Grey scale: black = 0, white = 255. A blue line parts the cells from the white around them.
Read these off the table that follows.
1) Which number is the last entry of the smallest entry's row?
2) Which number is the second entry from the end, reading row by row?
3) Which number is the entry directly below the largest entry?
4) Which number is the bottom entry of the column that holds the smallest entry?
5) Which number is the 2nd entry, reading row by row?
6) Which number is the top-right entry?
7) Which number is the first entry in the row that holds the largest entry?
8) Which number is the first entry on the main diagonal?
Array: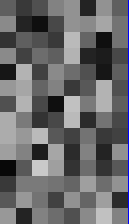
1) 88
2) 193
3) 122
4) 152
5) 57
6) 95
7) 8
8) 95

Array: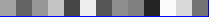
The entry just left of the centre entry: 238
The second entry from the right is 217
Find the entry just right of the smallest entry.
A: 251
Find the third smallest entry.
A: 86

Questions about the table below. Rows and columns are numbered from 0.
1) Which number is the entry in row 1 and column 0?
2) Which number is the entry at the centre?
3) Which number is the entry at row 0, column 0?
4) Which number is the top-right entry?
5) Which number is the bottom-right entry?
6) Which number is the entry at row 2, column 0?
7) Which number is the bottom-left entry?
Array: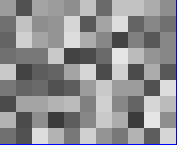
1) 112
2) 214
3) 156
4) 141
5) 214
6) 100
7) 112

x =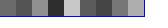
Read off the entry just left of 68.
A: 92
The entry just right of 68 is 119

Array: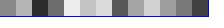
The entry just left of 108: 44
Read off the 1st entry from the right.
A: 65
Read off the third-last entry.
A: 158
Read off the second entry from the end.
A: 121

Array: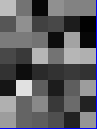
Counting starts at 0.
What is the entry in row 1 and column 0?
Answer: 86
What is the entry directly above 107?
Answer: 94
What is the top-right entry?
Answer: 130
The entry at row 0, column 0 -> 190
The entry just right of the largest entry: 94
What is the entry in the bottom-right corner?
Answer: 150
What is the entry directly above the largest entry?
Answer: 13
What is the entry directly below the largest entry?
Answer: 100
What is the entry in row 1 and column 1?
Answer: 144
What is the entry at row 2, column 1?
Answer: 123
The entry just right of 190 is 115
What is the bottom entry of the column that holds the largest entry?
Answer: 100
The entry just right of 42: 50

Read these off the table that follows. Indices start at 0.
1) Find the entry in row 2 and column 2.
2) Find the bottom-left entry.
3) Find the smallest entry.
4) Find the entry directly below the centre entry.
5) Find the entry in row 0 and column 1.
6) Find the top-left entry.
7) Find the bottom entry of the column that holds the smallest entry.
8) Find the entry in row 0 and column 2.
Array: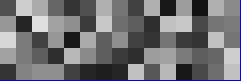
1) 65
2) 52
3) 18
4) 59
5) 207
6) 80
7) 73
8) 170
